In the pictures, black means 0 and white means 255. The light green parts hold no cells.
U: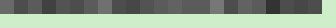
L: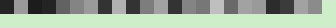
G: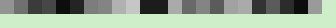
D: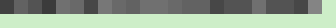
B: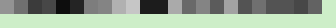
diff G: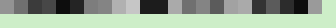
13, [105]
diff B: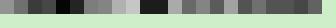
4, [13]
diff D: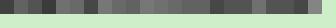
10, [112]
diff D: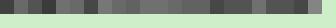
1, [98]
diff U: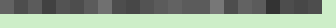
0, [105]
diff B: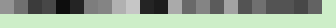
10, [28]
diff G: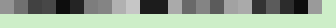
2, [59]

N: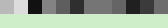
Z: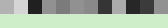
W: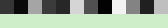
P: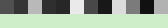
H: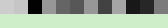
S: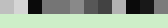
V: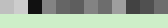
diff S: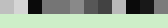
8, [178]
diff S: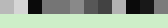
0, [191]
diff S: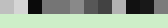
9, [10]

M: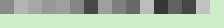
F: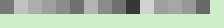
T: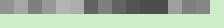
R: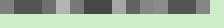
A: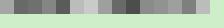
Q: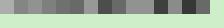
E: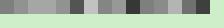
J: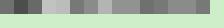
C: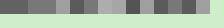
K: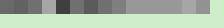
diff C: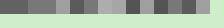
11, [91]
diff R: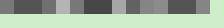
0, [127]
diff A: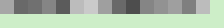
10, [139]
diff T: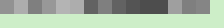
1, [166]

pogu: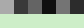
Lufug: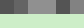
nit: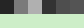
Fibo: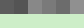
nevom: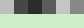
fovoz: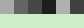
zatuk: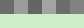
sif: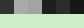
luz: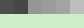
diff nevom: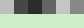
3, [92]
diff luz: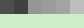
1, [71]
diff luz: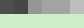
3, [156]
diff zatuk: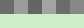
5, [130]
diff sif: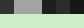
1, [170]

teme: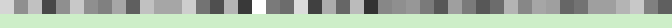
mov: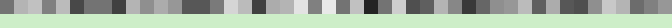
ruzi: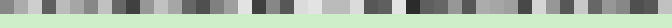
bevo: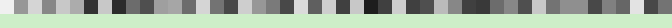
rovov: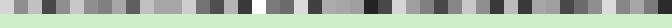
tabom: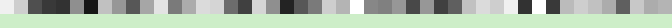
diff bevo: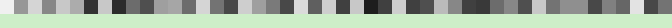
18, [151]
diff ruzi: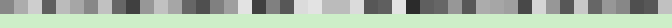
19, [135]

